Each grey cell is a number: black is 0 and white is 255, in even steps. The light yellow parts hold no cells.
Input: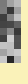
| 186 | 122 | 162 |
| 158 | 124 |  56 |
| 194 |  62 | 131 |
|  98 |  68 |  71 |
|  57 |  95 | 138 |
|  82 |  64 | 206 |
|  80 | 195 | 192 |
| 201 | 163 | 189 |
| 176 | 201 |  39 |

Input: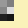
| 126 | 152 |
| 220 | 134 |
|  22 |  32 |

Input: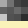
|  56 | 168 | 113 |  68 |
|  82 |  97 |  86 | 105 |
|  45 | 199 |  82 |  77 |

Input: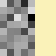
| 186 | 212 |  88 | 147 |  41 |
| 219 | 169 | 155 | 115 | 135 |
|   4 | 142 |  72 | 222 | 162 |
|  64 | 102 | 165 | 168 | 180 |
| 180 | 180 | 132 | 130 |  72 |
| 127 | 152 | 133 | 155 | 164 |
|  89 | 120 | 145 | 169 | 171 |
| 149 | 193 |  85 | 167 | 112 |

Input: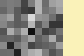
| 169 | 117 | 124 | 120 |  68 | 125 | 179 | 108 | 160 |
| 161 | 103 | 124 |  91 |  63 |  56 | 180 | 115 | 129 |
|  70 | 140 | 161 |  92 | 131 | 217 | 149 | 142 | 111 |
|  53 | 134 | 108 |  92 |  98 | 182 |  89 | 130 |  53 |
| 114 |  84 | 172 | 127 | 175 |  15 | 119 |  63 |  79 |
|  94 | 100 | 103 |  91 | 129 | 163 |  95 | 112 | 171 |
| 156 | 138 |  36 | 121 | 142 |  69 |  89 |  97 | 107 |
| 106 | 108 | 110 |  33 | 147 | 172 | 184 | 126 |  84 |

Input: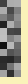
| 175 |  65 | 173 |
| 127 | 172 |  74 |
| 144 | 127 |  95 |
| 131 |  34 | 175 |
|  67 | 190 |  71 |
| 155 | 192 | 132 |
| 107 |  17 | 185 |
|  98 | 163 |  84 |
|  67 |  41 |  38 |
| 168 |  46 | 116 |
| 145 | 163 |  48 |

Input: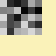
| 118 | 206 |  42 |  22 |  55 | 169 |
|   3 | 129 | 136 | 194 |   6 |  59 |
| 153 | 217 |  71 |  20 | 133 | 194 |
|  41 | 163 |  71 |  94 | 213 |  92 |
| 169 | 213 |  52 | 173 | 184 | 214 |
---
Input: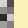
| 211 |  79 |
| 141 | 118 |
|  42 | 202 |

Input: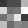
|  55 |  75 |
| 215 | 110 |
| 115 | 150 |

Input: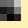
| 100 | 110 |
|  23 |  43 |
|  67 |   4 |

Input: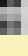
|  24 |  92 |
| 175 | 189 |
| 144 | 169 |

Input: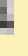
| 140 | 205 |
| 103 | 212 |
| 133 | 189 |

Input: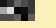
|  20 |  51 |
| 168 | 220 |
|  78 |  78 |
